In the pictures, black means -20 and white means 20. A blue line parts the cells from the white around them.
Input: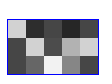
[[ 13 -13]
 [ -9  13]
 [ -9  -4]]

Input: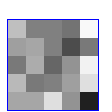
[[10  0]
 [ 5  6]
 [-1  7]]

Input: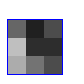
[[ -4 -15]
 [ 10 -13]
 [  7  -2]]

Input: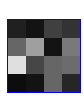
[[-15 -17]
 [ -4   5]
 [ 15  -9]]

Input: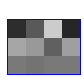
[[-13  -6]
 [  6   4]
 [ -1  -2]]

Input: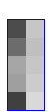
[[-8 11]
 [-3 10]
 [ 6 11]]
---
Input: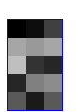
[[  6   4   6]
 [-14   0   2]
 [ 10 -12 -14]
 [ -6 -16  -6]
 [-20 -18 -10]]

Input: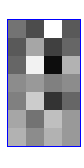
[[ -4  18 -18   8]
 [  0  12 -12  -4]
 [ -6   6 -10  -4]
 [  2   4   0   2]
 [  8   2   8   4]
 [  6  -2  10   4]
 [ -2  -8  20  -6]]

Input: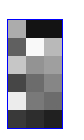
[[ -5  19   9]
 [ 11   3   5]
 [ 17  -1  -3]
 [ -9  -3   1]
 [-11 -13 -15]
 [  7 -17 -17]]

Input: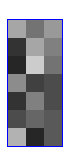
[[-14  12  -2]
 [-12   6   0]
 [-12   0  -8]
 [  6  -2   4]
 [ -8  -4  -6]
 [  2 -10  -8]
 [  8 -14  -6]]

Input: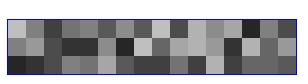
[[  0   4  -8 -12 -12   2 -14  10  -4   6   8   4 -12   8  -4   4]
 [ 10   0 -10  -2   0  -6   2  -6  10  -8   8   2   6 -14   0  -8]
 [-14 -12  -8   0  -2   6  -6 -10 -10  -2 -10   8 -10  -4  -4  -6]]

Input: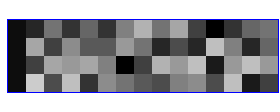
[[-18  12  -8  10 -12   2  -2  -6  -8   0   2  -8  10 -16 -10]
 [-18   6 -10   2  -6  -6   4  -2 -14  -8 -14  10   0 -14  -4]
 [-18 -10   6   4   6   0 -20 -10   8   4  10 -16   4  10   4]
 [-18 -14  -2 -12  -4 -12   0   8  -2   6 -10 -20 -12  -4  -2]]

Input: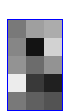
[[ -1   5   7]
 [  3  -3   3]
 [ -1  -5  -7]
 [ 17 -11 -15]
 [  1 -17  13]]
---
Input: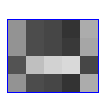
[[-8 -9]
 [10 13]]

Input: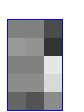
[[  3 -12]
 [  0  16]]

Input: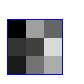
[[-10  14]
 [ -2   7]]

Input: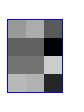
[[ -5 -20]
 [ -2  12]]

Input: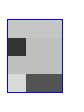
[[10 10]
 [10 10]]

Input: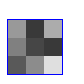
[[ -9 -11]
 [  2  15]]

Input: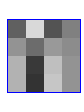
[[ -3   4]
 [-11  10]]
